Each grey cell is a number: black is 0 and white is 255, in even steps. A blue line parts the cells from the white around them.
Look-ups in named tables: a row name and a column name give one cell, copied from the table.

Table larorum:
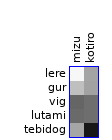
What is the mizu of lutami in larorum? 106
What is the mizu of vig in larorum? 101
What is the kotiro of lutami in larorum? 110
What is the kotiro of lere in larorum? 164
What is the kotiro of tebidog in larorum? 23
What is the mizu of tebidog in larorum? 166
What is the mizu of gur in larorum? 191
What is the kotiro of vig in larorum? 110
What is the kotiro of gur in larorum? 162
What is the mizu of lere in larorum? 247

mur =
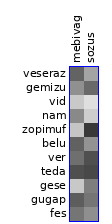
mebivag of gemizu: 144
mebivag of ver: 111
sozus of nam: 205
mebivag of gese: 200
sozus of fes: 143
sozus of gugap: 117
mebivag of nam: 137
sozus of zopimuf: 56
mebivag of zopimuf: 197

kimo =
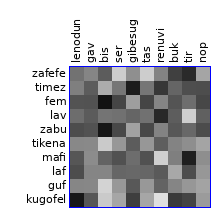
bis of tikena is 202
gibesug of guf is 88
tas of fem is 69
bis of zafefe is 92
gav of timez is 92
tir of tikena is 142
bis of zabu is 22
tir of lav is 206

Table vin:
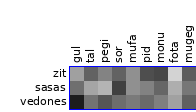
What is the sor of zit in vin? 98
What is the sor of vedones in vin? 109
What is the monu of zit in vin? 71
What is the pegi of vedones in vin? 86
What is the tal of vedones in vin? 115
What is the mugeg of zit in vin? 93
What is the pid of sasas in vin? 130
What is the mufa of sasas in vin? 144
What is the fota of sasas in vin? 174
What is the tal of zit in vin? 98
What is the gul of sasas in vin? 111
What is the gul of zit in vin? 160

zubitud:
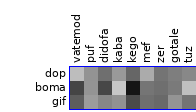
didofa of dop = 111
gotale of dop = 126
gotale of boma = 122
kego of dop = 102
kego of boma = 21
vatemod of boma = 69
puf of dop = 147
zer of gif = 105
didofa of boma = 71
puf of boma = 148
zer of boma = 111
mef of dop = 171
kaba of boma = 199
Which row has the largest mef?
dop

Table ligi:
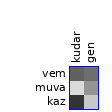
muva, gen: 148
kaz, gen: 200
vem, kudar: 97
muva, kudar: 218
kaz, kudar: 51
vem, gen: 110

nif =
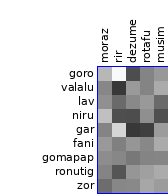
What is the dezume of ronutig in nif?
150
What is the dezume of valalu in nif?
154
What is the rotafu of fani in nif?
136
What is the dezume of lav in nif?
137
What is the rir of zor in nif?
135
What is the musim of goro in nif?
152
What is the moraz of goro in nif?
183
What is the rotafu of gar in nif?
63
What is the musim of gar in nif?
156
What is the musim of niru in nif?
79
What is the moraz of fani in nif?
153

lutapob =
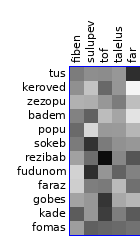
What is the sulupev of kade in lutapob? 151
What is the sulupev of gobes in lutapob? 151
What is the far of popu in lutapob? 182
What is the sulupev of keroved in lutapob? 195
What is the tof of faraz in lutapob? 122
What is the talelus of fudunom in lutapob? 98
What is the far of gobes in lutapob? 182
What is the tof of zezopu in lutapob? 151
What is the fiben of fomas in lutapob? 158
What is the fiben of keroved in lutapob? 144
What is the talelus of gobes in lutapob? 168
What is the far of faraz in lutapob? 112
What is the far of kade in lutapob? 90
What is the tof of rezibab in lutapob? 12
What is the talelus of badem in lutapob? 165
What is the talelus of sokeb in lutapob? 145
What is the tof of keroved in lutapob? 104
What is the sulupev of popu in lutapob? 215
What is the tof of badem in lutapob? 188

